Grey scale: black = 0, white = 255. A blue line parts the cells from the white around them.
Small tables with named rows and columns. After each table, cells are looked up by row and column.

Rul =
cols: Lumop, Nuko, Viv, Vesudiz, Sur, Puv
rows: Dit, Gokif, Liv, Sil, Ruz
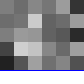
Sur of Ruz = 133
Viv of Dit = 135
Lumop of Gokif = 109
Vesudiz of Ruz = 112
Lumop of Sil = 67
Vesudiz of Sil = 135
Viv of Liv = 150
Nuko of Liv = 154
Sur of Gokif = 108
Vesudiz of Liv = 98
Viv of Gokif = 203
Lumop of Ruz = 33
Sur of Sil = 106
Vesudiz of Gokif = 99
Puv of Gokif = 156
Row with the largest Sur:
Dit

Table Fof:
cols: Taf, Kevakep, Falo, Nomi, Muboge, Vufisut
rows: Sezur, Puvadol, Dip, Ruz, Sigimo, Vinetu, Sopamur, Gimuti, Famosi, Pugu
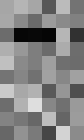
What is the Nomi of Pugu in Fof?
70
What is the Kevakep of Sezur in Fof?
181
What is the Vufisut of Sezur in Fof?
115
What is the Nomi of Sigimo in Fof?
159
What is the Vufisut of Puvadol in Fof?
129
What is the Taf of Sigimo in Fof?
192
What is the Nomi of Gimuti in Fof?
135
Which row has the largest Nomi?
Famosi

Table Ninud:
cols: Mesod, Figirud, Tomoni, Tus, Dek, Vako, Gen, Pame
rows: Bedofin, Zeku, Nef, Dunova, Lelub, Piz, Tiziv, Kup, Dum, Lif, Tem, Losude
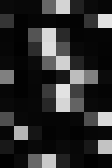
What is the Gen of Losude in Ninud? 1
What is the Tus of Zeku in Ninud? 6
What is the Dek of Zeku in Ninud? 3
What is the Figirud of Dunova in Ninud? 1
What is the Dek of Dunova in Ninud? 83
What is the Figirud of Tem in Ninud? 3
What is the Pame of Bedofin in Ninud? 6
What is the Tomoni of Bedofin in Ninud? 8
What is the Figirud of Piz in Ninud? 2
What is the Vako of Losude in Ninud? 8
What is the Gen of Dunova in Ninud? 6
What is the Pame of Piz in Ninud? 11
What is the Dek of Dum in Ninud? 5
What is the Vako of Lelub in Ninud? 36
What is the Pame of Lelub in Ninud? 3
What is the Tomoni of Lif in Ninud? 21
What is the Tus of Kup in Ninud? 39
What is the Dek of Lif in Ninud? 5
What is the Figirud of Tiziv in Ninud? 2

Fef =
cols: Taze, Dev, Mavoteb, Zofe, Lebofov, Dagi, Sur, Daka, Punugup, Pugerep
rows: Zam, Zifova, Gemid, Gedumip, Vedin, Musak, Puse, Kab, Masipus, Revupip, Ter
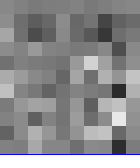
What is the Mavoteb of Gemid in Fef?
76
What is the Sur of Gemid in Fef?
88
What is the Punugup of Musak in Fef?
148
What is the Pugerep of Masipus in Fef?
145
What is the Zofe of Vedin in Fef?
120
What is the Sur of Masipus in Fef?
109
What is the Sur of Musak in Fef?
111
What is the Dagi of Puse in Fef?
131
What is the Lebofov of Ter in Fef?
134
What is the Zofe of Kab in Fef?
159

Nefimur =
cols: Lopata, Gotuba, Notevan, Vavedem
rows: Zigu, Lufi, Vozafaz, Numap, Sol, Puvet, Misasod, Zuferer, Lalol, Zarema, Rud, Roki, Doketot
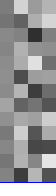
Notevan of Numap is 145
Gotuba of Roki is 178
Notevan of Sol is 224
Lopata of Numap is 133
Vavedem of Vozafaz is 128
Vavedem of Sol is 111
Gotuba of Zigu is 211
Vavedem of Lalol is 205
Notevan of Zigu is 155
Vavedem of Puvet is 160
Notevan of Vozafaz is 47
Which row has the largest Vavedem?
Roki

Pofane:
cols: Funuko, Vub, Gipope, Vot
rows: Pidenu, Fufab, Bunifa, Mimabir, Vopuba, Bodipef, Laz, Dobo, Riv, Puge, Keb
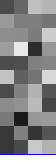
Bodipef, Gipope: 116
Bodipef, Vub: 96
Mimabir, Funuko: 157
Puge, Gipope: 53
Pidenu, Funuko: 76
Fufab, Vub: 126
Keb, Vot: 178
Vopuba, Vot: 132
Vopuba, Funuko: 76
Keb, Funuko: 55
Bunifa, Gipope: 124
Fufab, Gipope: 126
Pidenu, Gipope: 191
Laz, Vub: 129
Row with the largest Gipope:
Keb

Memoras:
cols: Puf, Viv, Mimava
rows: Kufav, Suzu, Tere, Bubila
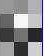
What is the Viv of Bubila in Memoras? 45
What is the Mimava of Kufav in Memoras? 177
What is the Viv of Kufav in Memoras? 142
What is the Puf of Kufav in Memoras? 151
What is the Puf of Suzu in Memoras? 101
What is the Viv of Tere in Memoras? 115
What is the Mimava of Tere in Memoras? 39
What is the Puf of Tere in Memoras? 57
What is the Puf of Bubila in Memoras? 165
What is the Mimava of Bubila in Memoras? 207
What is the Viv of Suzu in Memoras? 245
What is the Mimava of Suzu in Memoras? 199

